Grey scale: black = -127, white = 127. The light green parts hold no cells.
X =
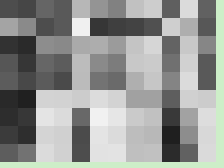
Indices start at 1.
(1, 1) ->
-50
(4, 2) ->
-73
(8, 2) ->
-81
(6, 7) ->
83
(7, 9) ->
65
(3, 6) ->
45
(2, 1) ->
36
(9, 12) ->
90
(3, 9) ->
86
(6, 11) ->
80
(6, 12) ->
76
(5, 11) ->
91
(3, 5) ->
42
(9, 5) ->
-50
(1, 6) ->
20
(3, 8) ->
68
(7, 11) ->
34
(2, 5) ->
112
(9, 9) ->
65
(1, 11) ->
91
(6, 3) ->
83
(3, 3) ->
13
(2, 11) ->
46
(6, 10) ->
-33
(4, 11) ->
81
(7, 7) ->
102
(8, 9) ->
56
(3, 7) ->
27
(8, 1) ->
-68
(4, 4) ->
-35
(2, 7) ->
-64
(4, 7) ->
-3
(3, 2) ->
-85

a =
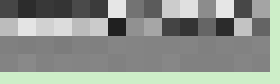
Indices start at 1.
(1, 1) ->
-57
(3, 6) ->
0
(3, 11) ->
4
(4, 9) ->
3
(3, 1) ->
0
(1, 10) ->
76
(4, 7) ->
1
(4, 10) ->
7
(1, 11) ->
96
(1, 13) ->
102
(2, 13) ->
-84
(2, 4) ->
92
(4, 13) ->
1
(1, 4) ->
-75
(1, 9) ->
-36
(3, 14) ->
2
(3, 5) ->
1
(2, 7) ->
-95

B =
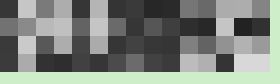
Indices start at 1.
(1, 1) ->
-72
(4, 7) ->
-52
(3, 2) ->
74
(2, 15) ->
-78
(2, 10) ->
-64
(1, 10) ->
-85
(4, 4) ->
-81
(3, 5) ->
-59
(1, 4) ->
45
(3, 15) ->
26
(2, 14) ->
-93
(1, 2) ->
70
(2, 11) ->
-81
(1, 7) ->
-75
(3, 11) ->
0
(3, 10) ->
-74

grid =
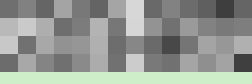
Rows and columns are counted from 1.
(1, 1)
-16
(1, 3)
-26
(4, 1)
-19
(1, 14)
-26
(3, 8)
7
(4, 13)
35
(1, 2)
1
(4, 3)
4
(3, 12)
36
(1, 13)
-65
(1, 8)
87
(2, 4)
-17
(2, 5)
-3
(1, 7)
37
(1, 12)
-32

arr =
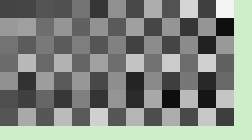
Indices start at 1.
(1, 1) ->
-59
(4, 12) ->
80
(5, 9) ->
10
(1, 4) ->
-47
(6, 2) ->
-63
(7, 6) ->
80
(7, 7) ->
-41
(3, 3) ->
-6
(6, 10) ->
-113
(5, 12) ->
-87
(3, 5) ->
-1
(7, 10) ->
45
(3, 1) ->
-12
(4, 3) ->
-23
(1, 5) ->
-12
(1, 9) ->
46
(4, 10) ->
75
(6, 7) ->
20
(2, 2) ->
31
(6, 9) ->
40
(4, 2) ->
57
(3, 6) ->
-42
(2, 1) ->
25
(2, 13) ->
-112
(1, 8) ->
-56
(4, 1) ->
-19
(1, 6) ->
-73
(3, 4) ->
-36
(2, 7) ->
-37
